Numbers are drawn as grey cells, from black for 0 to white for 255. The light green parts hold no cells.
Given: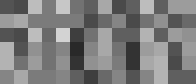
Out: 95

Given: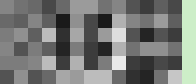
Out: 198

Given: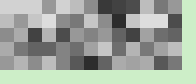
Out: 120

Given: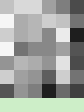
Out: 63

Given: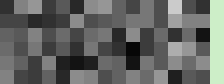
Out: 78
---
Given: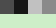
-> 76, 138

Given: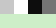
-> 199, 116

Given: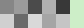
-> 134, 197

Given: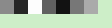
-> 138, 170

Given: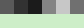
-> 90, 112

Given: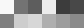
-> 248, 138
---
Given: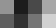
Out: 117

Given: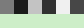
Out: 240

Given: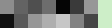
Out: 130

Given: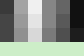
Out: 79

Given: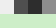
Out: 45

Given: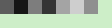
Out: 206

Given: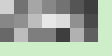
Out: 177

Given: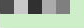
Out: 171
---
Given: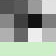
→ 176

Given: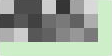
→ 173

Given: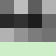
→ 178

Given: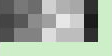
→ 77

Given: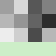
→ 237

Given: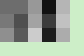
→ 143

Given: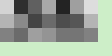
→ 129

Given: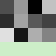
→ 224

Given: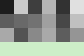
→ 169

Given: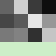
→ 121
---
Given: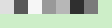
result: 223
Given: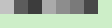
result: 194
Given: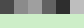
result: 74
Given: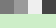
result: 121
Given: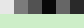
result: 231
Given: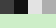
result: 62
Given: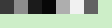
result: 57
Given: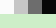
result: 251
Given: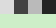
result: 220
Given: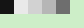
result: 20
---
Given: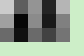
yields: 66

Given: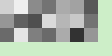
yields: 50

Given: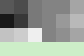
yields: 143

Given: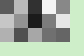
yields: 112

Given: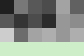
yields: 151

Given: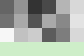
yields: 125

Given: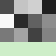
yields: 65

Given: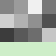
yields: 109

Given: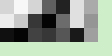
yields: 25
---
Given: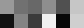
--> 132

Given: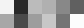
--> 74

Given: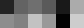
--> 129

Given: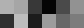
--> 189

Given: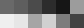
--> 230

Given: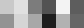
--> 213

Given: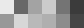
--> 215

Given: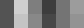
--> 196

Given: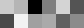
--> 242
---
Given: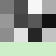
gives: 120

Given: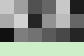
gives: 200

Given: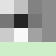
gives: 226

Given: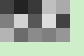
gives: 66

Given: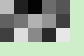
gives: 189

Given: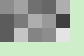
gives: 141

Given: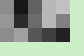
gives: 140
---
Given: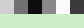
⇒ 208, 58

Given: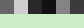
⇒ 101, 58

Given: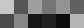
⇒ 200, 181

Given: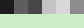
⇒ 28, 140

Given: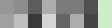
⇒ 150, 69

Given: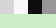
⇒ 213, 150

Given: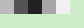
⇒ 186, 241

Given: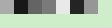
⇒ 171, 150

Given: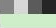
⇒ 131, 37

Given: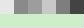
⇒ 231, 67
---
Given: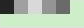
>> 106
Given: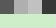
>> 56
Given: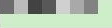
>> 130
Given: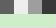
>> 57
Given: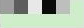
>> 190
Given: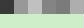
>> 174
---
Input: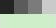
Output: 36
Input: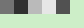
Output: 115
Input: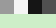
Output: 154
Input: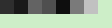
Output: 46
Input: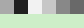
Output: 169
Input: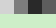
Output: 211
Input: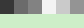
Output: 55
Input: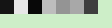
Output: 20
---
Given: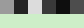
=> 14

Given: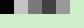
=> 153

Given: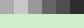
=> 78

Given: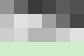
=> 91

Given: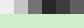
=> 61

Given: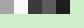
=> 29

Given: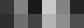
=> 131
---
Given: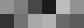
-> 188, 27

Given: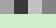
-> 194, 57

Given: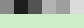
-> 219, 30

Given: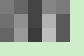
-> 190, 59

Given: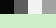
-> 242, 8

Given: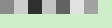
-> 225, 47

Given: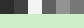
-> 243, 45

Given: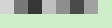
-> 212, 54
